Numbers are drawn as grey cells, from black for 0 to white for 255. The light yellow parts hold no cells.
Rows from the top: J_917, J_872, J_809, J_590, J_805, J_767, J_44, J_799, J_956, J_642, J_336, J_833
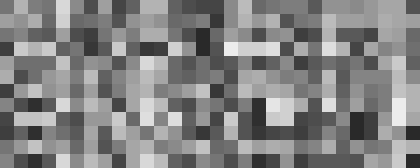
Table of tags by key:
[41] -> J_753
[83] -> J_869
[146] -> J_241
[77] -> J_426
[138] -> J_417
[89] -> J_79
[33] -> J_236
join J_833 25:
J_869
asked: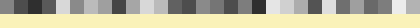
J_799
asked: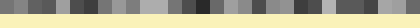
J_809
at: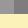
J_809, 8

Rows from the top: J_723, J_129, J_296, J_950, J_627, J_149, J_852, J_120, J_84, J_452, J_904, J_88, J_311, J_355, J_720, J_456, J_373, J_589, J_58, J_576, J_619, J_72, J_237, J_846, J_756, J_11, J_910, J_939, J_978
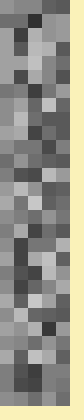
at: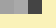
J_452, 0
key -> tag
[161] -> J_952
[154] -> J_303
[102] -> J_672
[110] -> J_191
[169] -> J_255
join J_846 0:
J_952
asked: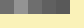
J_88
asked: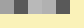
J_950
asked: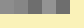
J_978

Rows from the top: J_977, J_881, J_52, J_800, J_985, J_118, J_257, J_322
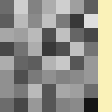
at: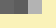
J_985, 1
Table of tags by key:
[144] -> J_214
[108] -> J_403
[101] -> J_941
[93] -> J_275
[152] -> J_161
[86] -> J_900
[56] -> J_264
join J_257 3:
J_900
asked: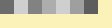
J_977

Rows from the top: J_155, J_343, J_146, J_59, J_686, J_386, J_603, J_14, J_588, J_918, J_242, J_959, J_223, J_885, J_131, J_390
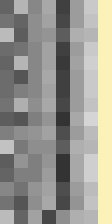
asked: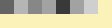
J_686
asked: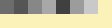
J_386
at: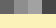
J_343, 1
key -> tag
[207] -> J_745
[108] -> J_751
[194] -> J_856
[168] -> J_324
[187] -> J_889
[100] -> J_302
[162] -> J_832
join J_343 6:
J_856
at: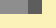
J_242, 2

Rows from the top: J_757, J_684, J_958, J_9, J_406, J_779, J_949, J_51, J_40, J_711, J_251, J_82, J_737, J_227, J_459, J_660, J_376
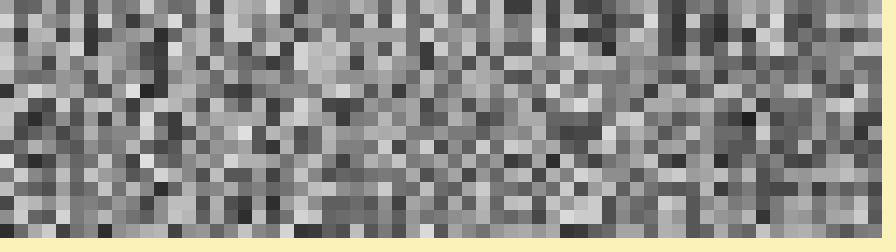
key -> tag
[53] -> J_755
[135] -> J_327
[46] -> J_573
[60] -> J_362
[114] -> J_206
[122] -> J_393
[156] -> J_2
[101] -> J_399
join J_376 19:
J_393
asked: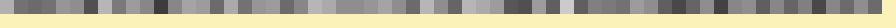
J_779
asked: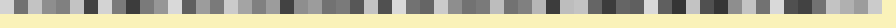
J_684
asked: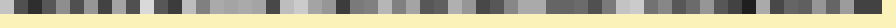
J_40
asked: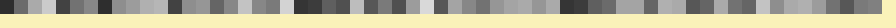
J_376

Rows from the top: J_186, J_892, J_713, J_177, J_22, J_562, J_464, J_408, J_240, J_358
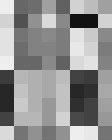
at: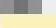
J_358, 2
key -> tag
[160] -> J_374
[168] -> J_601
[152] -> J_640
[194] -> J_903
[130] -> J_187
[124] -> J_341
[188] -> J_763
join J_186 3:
J_374
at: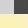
J_240, 4

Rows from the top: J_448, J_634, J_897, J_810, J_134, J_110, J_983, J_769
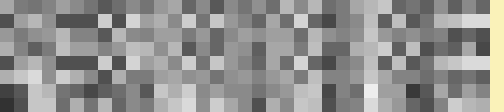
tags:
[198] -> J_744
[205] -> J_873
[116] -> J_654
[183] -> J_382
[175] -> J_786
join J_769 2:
J_744
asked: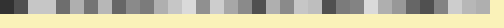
J_769
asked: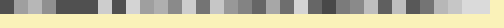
J_134
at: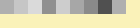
J_769, 11
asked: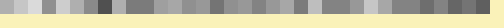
J_110
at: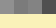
J_897, 29

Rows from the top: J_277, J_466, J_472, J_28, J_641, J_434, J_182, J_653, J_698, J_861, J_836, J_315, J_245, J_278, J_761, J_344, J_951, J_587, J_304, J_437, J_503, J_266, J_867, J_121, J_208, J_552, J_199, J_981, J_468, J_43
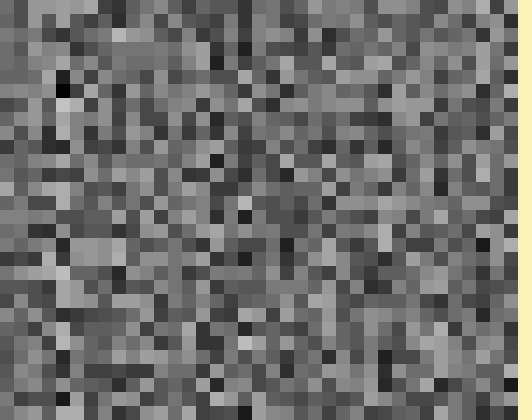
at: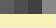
J_344, 24
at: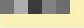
J_121, 30
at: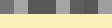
J_641, 19
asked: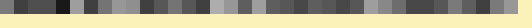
J_468

